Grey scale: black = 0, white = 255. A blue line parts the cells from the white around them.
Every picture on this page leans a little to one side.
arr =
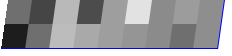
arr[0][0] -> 111
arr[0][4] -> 158
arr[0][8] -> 142
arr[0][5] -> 226
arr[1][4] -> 158

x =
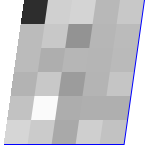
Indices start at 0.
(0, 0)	45
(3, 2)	156
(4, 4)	175
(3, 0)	179
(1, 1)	200
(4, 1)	250
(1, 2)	147
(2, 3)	181
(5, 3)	207
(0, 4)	200

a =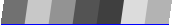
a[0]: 113
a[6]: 179
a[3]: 83

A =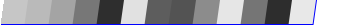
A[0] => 198
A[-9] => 46
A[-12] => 186
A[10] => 117

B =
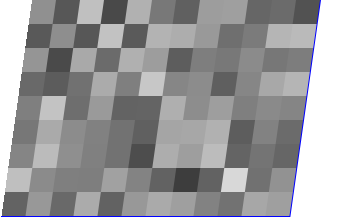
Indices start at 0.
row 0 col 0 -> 144
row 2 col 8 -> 120
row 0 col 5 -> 120
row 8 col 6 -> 170
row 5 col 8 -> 177
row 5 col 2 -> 140
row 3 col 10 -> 168
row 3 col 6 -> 134
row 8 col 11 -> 159
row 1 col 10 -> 181
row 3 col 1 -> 92
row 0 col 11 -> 82
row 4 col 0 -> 127
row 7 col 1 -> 139
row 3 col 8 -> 95
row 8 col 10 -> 167
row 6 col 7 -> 158
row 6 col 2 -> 143
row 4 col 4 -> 99
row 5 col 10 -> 130
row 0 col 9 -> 102
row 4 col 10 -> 138
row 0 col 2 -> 192
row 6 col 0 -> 133
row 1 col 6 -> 173
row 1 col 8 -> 111
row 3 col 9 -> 134
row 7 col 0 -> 191
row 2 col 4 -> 176
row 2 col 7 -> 126
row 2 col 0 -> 149
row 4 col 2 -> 110
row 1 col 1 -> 142
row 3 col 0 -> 105
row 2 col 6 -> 93

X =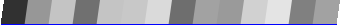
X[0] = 49
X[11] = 228
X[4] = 196
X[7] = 110

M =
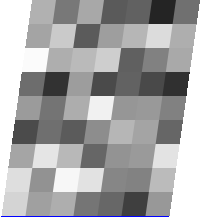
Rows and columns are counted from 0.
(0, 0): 177
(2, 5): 129
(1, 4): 182
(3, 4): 98
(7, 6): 187
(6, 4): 147
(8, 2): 174
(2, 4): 96
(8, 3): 117
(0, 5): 36
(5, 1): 111
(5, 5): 164
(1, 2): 91
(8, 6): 152
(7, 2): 247
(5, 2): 91
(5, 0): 75
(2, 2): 186
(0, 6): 112
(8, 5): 63

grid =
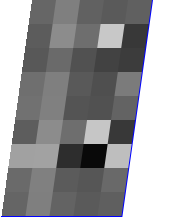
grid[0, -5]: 102
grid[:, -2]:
[90, 200, 66, 79, 81, 198, 9, 86, 90]
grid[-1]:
[101, 127, 99, 90, 95]
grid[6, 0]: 161
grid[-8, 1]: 140
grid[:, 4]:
[96, 56, 60, 123, 99, 56, 190, 105, 95]
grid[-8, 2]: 110
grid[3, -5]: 111
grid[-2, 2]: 91
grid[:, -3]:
[97, 110, 81, 89, 84, 110, 45, 91, 99]

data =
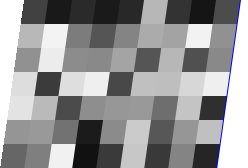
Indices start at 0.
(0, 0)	65
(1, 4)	132
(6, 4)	58
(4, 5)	153
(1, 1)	243
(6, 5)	199
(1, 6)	163
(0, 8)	76
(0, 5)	183
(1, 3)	85
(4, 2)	75
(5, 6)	87
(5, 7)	150
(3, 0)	221
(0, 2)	42
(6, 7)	132
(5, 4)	139
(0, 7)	21
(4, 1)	186
